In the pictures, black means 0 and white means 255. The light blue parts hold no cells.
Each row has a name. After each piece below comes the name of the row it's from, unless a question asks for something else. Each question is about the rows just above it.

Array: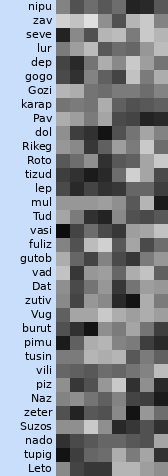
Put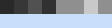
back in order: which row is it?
Suzos
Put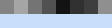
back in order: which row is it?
dol
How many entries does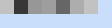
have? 7
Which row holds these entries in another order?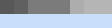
tusin
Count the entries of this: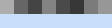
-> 8
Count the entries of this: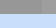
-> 4

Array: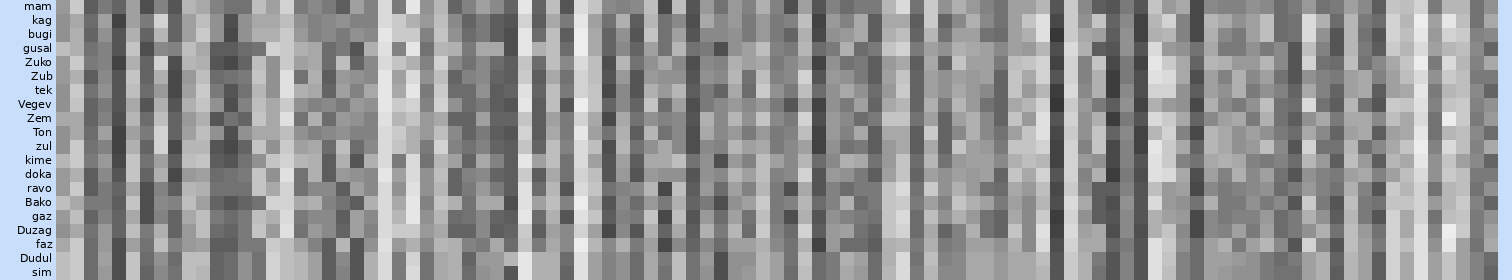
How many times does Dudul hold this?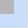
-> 4
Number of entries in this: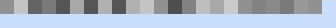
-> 23

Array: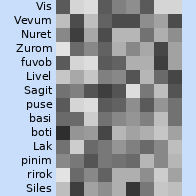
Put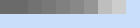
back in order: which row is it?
Lak
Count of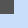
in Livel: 1
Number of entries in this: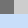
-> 2
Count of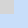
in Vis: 3

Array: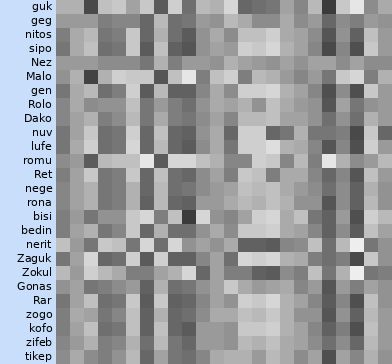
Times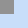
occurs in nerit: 3
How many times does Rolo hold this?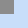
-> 1
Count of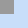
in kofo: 3
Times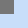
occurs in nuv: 5
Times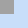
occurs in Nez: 5

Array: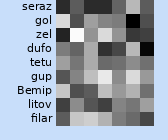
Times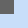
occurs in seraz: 1
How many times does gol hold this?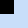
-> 1

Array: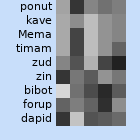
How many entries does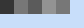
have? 5
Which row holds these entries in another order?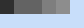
forup

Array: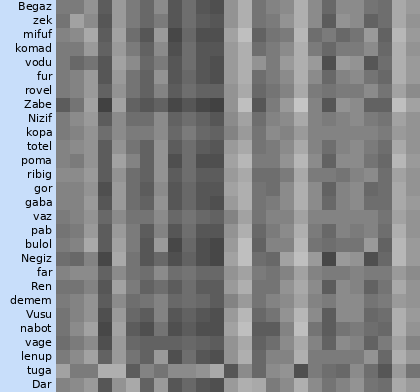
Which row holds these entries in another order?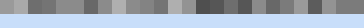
Begaz
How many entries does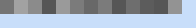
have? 13
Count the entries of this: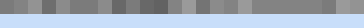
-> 26
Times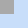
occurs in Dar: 3

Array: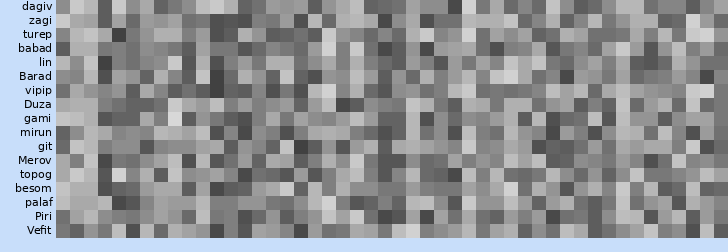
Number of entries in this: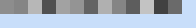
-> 13
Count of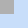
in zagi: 6

